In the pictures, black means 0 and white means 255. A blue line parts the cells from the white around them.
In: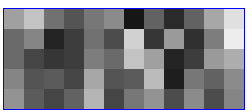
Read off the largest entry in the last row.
181
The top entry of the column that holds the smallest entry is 22
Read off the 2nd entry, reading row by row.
195
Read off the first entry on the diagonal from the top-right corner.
224
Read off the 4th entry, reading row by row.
84
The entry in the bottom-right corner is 133
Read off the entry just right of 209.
54
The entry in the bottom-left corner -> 147
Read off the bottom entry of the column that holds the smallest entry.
119
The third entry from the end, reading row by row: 139
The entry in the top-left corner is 160
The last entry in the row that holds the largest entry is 237
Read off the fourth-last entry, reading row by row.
76
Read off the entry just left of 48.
154
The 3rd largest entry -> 209
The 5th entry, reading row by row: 119
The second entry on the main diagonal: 133
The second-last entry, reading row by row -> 76

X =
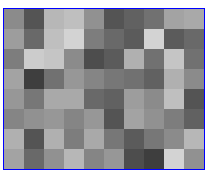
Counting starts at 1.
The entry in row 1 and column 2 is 84
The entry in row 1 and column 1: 139
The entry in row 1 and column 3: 183
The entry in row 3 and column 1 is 125
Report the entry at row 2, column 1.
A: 157
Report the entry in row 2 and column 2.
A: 105
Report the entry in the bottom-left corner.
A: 163
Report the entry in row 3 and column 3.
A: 197
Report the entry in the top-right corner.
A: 169

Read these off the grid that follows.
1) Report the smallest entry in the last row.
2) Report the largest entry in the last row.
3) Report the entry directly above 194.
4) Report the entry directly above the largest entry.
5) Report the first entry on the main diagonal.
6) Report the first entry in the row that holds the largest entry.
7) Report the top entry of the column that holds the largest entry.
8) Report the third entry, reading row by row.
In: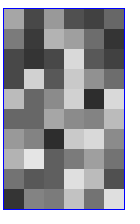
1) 52
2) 223
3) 223
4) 131
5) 166
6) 179
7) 72
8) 153

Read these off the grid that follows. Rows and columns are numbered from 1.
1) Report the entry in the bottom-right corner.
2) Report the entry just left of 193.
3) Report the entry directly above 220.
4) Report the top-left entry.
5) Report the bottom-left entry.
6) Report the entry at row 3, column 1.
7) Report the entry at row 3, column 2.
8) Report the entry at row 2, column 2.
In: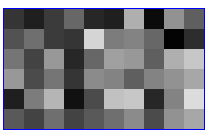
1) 167
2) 75
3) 167
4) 53
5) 89
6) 117
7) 67
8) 111

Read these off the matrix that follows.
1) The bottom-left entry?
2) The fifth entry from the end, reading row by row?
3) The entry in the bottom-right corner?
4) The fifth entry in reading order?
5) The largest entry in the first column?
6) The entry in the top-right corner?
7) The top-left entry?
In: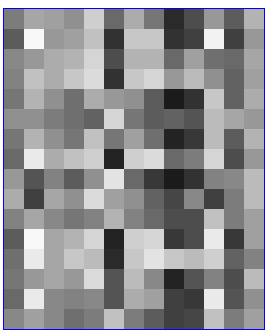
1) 136
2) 64
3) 160
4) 207
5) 172
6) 179
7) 124

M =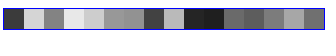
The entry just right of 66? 186
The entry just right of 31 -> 106
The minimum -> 31

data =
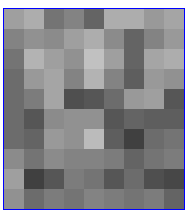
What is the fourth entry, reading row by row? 131
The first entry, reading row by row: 159
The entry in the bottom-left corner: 145
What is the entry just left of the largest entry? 145
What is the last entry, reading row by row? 100
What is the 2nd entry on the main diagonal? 145
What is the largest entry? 193
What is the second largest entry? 187
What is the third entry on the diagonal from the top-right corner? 100
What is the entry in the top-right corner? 165
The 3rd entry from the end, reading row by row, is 116
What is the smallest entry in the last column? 71
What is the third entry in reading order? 116
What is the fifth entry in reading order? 100
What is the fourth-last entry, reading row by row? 124
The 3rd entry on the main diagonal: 159
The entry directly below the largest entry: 179
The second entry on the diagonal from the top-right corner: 131
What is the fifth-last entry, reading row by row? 131
